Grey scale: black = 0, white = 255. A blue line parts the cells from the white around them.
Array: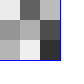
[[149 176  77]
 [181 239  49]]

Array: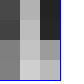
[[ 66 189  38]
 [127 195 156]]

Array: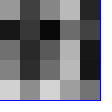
[[ 23  55   9]
 [112  41  89]]

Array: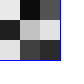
[[ 31 194 226]
 [227  64  43]]

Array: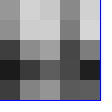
[[143 205 206]
 [ 62 140 160]]

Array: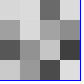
[[160 217 163]
 [ 87 146 197]]

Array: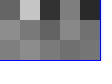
[[141 121  99]
 [127 140 122]]

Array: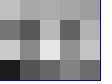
[[117  88 185]
 [202 136 229]]
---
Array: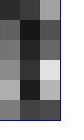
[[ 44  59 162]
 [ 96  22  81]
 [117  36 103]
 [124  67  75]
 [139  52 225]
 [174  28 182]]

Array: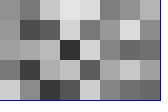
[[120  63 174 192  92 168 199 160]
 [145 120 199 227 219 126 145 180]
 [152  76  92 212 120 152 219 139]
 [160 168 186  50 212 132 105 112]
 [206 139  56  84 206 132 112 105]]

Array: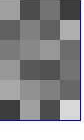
[[ 60 159  76 215]
 [ 96 128  96 174]
 [122 136 151 109]
 [151  89  82 115]
 [159  76 115  60]
 [167 144 128 103]]

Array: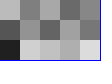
[[ 32 208 193 175 220]
 [ 85 147 100 161 119]
 [187 127 168 106 135]]

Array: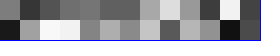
[[ 25 161 248 242 132 174 138 197  89 182 146  17  75]
 [125  54  83 111 117  96  96 168 221 153  61 242  67]]

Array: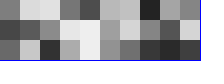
[[ 71  90 139 231 238 159 213 133  84 213]
 [105 200  50 172 238 146 112  56  42  63]
 [126 219 225 118  77 185 193  35 165 133]]

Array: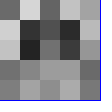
[[106 214 100 194 163]
 [113 134 156 156 106]
 [126 163 142 171 120]
 [194  35 113  59 150]
 [208  51  80  43 186]]
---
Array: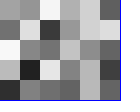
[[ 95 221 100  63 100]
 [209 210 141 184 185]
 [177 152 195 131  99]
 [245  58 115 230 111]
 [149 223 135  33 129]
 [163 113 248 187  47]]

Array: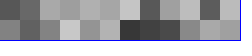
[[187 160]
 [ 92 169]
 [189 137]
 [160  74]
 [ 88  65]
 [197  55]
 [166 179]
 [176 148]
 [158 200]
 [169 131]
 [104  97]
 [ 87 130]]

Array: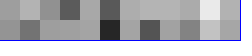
[[178 166]
 [234 194]
 [171 131]
 [180 162]
 [180  84]
 [173 164]
 [ 89  38]
 [168 164]
 [ 91 160]
 [145 158]
 [179 115]
 [158 148]]

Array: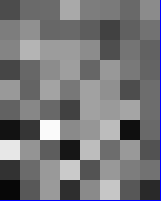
[[139 114  98 100 109 109 105  82 114  41]
 [105  96 116 121  77 165  15 153 125  87]
 [122  65  78 152 144 154 188 109 152 198]
 [125  93 140 102 161 161 150 189  83 138]
 [169 105 156 158 120  65 138  22 202  46]
 [107 103 156 140 163 104 250  93 153 154]
 [106 144 180 103 100 135  53 148 107  88]
 [ 76 125 132  70 153  98  18 231  50   7]]

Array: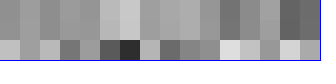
[[108 109 170]
 [100  99 212]
 [161 158 152]
 [139 140 194]
 [115 117 222]
 [150 152 143]
 [173 173 133]
 [168 166 107]
 [159 158 181]
 [200 199  46]
 [186 183  90]
 [149 151 156]
 [155 153 118]
 [142 142 185]
 [157 158 159]
 [144 146 192]]

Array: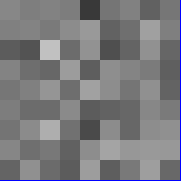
[[118 127 102  95  99 122 144 152 104]
 [ 97 160 145 123 144 135 141 153 158]
 [129 111 100 132 117 103 103 151 121]
 [117  98  79 142 141  98 140 164  94]
 [ 57 153 146  94 161  92  74 141 157]
 [125 140 108 156 110 138 113  97  92]
 [130 122 193 103 149 108 174 120 107]
 [126 131  83 110 128 108 139 111 144]
 [135 128  92 131 118 125 116 134 100]]
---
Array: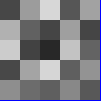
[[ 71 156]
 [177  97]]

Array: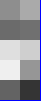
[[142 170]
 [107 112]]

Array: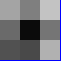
[[164 127]
 [106  11]]

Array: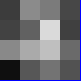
[[ 60 139]
 [ 66  97]]

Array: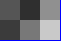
[[ 85  47]
 [ 59 120]]

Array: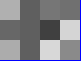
[[176  95]
 [103  95]]
